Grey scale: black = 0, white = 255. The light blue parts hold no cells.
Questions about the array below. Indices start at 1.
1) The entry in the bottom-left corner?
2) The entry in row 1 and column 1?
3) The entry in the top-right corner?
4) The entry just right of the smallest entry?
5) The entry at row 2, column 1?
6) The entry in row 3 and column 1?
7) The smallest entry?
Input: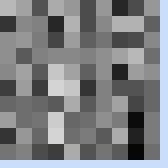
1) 116
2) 185
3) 151
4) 110
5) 53
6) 143
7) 5

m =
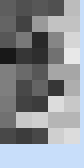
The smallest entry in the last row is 60
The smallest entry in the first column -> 24
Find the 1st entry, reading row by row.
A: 94
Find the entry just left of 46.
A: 54
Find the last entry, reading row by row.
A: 220
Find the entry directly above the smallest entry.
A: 87
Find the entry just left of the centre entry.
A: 106
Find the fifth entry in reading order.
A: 188
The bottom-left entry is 72
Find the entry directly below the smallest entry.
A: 127
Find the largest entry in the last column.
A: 232
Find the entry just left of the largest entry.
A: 113
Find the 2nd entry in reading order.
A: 80

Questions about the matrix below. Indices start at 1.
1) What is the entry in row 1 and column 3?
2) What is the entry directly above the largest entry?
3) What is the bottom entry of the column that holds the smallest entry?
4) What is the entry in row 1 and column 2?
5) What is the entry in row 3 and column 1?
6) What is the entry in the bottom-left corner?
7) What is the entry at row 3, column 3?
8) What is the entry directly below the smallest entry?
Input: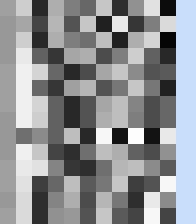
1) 40
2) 126
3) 68
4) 206
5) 152
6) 160
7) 40
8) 40

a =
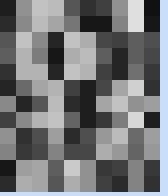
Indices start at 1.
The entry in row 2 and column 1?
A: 43
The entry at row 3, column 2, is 194
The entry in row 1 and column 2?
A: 145
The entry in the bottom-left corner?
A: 43
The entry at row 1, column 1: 30
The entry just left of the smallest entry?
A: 223
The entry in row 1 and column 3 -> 194
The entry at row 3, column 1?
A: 86
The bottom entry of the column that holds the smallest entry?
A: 49
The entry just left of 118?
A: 165
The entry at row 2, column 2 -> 137
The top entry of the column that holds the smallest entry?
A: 17
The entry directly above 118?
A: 86

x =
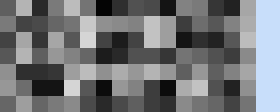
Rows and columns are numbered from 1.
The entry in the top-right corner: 166
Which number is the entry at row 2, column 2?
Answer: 67
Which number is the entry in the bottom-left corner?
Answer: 102
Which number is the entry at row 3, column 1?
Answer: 67
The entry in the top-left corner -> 95
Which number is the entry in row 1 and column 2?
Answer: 180
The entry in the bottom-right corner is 116
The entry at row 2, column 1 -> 122
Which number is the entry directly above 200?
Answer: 116
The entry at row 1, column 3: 41
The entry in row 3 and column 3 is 54
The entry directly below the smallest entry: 144
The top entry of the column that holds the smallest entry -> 4
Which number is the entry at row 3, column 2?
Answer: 166

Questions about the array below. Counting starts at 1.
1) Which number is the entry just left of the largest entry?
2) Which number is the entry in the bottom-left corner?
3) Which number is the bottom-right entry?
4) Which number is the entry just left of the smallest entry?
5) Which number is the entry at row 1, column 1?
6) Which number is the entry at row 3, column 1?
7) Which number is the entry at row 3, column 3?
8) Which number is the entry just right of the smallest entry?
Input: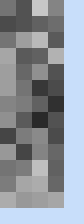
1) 82
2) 172
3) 166
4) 90
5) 116
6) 116
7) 185
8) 82

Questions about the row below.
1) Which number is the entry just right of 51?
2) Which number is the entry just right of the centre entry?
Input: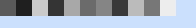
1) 168
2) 133

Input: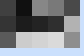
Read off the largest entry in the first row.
136
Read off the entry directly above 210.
35
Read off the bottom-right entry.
143
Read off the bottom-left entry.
89

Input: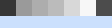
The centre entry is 187
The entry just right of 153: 173
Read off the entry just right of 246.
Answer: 75

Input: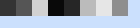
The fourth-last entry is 37
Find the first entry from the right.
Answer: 143
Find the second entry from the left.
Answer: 85

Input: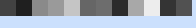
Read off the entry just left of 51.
238
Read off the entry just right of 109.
43

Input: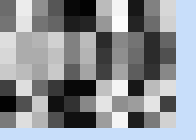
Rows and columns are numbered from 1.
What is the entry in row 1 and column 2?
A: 236
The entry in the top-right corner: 215
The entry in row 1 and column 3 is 143
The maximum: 252
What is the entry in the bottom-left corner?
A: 122
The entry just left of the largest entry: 151
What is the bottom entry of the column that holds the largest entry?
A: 244
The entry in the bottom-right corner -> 209
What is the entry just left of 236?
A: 108
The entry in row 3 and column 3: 180
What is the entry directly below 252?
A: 136
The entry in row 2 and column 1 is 116
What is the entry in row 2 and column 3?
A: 116
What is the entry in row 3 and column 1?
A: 222
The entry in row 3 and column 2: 172
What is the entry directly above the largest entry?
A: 244
